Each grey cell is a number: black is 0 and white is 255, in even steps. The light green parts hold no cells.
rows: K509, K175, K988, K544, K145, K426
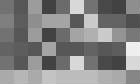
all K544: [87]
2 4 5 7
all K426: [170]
0 2 8

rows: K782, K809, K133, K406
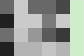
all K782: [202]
1
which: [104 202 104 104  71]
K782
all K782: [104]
0 2 3
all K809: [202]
1 2 4
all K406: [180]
1 2 4

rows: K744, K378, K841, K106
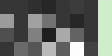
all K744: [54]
0 1 4 6
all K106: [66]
6
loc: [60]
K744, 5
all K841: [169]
4
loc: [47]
K744, 2

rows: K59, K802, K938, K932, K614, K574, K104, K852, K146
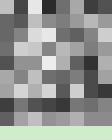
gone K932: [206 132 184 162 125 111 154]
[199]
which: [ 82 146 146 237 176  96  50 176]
K614
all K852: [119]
1 5

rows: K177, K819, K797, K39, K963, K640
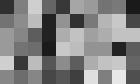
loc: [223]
K640, 6
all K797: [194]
5 8 9

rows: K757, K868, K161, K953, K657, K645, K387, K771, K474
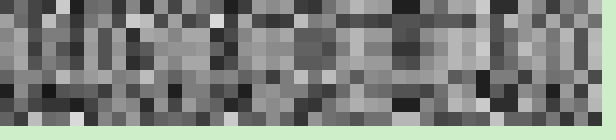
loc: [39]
K771, 16
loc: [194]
K474, 35
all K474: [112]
4 23 26 27
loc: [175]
K771, 25

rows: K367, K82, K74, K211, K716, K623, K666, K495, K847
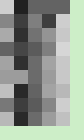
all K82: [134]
0
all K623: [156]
0 1 3
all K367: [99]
2 3 4

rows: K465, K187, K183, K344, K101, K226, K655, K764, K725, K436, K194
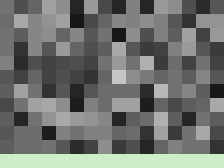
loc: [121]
K226, 10
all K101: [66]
3 6 13 15
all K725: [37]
1 8 13
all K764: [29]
5 10

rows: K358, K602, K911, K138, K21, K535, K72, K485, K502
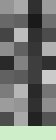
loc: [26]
K602, 2
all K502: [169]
1
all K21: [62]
2
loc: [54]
K138, 2
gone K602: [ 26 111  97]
[104]

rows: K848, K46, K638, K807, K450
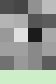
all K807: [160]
0 1 3
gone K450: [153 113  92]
[137]
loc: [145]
K848, 2
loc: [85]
K46, 2

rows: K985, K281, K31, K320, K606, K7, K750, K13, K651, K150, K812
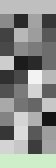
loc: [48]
K7, 0
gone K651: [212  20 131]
[176]
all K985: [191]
0 1 2 3
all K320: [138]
1

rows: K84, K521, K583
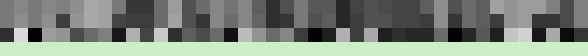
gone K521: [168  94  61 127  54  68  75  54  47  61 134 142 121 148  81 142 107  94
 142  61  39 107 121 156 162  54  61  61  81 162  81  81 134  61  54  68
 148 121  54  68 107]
[100]
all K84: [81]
13 20 26 32
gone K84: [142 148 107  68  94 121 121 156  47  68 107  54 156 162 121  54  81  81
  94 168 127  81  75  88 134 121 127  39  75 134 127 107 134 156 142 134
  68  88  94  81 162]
[115]
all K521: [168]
6
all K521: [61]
4 9 10 25 30 35

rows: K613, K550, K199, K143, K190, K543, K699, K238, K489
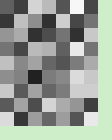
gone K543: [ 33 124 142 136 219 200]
[130]
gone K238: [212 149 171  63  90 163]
[77]
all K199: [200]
6

